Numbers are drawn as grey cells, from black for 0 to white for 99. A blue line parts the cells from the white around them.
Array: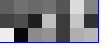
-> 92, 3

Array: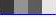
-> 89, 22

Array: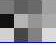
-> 85, 7

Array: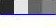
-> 89, 16

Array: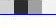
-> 94, 17

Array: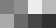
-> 92, 19

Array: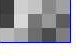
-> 84, 23
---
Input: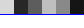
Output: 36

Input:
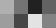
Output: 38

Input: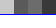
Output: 42

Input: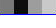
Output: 61

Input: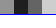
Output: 57

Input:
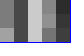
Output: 24

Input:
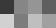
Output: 48

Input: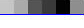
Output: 33
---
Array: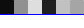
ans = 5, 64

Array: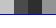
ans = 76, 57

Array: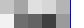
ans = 76, 60

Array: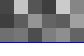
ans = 27, 39

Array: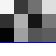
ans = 95, 36

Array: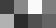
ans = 24, 39
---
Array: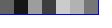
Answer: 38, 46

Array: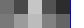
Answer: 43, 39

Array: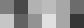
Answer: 49, 21

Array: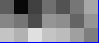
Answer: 36, 49

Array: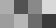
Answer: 67, 23

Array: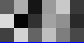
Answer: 36, 28

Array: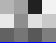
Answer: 70, 49

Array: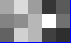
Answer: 65, 18

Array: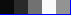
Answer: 4, 57

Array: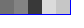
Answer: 44, 77
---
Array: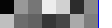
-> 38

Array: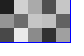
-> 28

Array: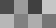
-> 77

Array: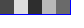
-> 28

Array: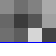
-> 62

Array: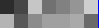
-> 54

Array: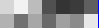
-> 65

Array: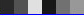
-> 32

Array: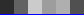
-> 38
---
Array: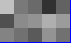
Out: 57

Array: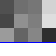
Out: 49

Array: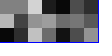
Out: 57

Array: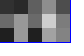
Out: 41

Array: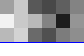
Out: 72

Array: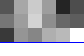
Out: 82
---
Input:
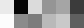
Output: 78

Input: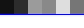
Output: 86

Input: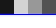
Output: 59

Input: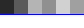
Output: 81

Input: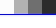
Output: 43

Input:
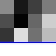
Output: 44

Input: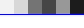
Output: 59
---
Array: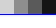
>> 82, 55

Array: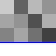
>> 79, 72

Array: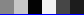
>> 94, 77

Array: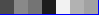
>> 94, 69

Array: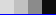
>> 85, 75

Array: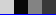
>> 82, 51

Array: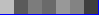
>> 74, 59

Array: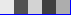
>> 91, 82

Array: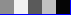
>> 94, 75
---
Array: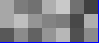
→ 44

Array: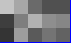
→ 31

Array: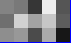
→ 92

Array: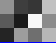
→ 21

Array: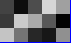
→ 83

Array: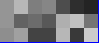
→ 18

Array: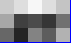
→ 86

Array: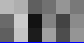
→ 58

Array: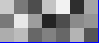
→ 18
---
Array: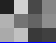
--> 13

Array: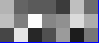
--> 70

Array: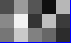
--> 30

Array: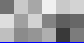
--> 44

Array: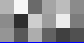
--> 70

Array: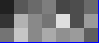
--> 13
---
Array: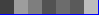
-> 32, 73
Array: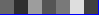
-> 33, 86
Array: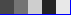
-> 80, 90
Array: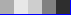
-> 80, 90
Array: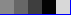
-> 24, 84
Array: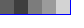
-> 48, 82
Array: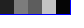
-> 36, 76
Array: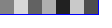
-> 68, 84
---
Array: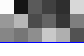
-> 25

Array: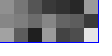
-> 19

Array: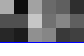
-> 41

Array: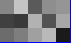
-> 35

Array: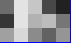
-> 77

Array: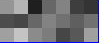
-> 51

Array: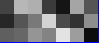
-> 8
